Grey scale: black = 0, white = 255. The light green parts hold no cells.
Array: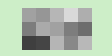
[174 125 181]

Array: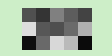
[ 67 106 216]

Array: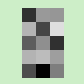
[150  69  93]

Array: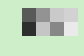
[210 135]

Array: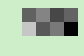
[ 99 121]

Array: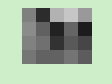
[153 101  50  98]

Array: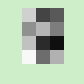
[ 89 182 193]

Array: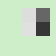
[102 224]
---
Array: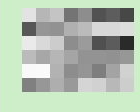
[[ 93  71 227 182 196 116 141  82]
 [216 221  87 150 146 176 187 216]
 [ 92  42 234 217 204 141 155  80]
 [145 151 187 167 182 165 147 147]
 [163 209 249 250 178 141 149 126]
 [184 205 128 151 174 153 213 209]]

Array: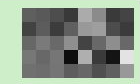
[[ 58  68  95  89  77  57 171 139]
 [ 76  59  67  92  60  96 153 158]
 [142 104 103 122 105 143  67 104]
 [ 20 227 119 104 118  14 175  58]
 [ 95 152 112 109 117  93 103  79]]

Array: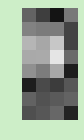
[[ 20 120  99  62]
 [124  67 130 123]
 [199  67 181 167]
 [229 106 169 170]
 [168  29 144 124]
 [ 60  87  29  74]
 [ 90  99  98  82]
 [103  35  79  87]]

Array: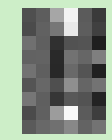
[[ 91  58  79  93 166 243]
 [ 93  64  75  97 119 233]
 [ 84  30 112  95  48  82]
 [102 127  98  99  41 114]
 [ 84  32 114  95  40 105]
 [101 115  84 103  79 143]
 [ 83  35 118  95  54  88]
 [ 91  62  75  96 156 248]
 [ 99 115  90 104 112 136]]

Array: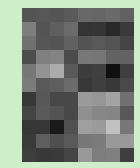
[[106  97  84  87  85  90 104 101]
 [ 41  58 126  84  95 107  52  53]
 [ 84  69 113  86  84  97  83  89]
 [ 99  99  77 128 131  75 120 118]
 [ 16  64 120 147 171  90  60  64]
 [ 57  74 123  89  94 107  56  63]
 [163 112  56  88  72  72 155 150]
 [134  88  68  90  83  72 144 135]
 [192 119  54  54  26  80 159 155]
 [152 153  58  94  79  90 120 123]
 [128  62  61  57  58  69 153 126]]

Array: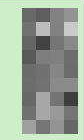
[[130 147 105  94]
 [129 202 114 188]
 [117 137 101  66]
 [128 109  89 126]
 [134 108 107 113]
 [138 139 109 114]
 [116  61 104 167]
 [153 117 112 167]
 [148 102 160 117]]

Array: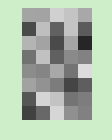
[[196 168 164 163 208]
 [196  91  74 191  97]
 [165  38 180 163  74]
 [138 130 114 193  96]
 [116 220 140 133 168]
 [ 69  94 162 146 124]
 [116 125  86 213 195]
 [144 129  65 104 214]]
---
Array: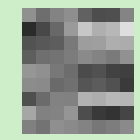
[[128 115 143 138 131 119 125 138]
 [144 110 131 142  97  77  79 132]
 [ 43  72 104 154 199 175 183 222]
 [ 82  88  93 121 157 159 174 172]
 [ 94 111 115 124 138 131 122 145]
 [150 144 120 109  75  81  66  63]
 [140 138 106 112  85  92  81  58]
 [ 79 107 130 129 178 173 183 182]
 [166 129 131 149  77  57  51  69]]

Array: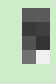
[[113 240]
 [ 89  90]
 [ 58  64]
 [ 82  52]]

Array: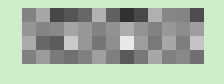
[[128 155 122 113 128 159 127  89 120 167 128 136 112]
 [131 166  71  85 102 177  97  49  72 176 135 132  77]
 [150 132 137 165 151 131 146 173 147 130 152 140 158]
 [171 103  92 202 151 118 143 233 158 121 167 126 196]]

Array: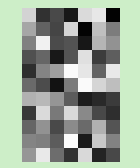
[[150 233 109  50 217  35  72]
 [211  49  73  24 218 231   2]
 [166  98  69 213   3 191 124]
 [128 241  75  83  23 181 146]
 [ 80 102  24  84 224  61  94]
 [ 46 132 159 250 230  99 233]
 [106  76  18 123 250 213 190]
 [177 184 149  92  28  41  59]
 [ 56 218 121 217 137  72  46]
 [101 146  73 139 106 177  84]
 [132 127  92 252  26 200 130]]

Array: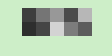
[[ 46  69 211 124  92]
 [ 62 117 152  75 183]]

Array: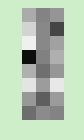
[[109 139 131]
 [171 131 149]
 [211 136  69]
 [240 136 161]
 [ 13 129 175]
 [176 111 150]
 [228 156 232]
 [152  94 155]]

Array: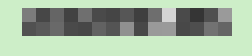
[[ 81  89 105  74  71  98  84 144  72 153 154  72  78 114 101]
 [124  71 101  66 111  74  69  86  63 110 212  74  53  80 154]]
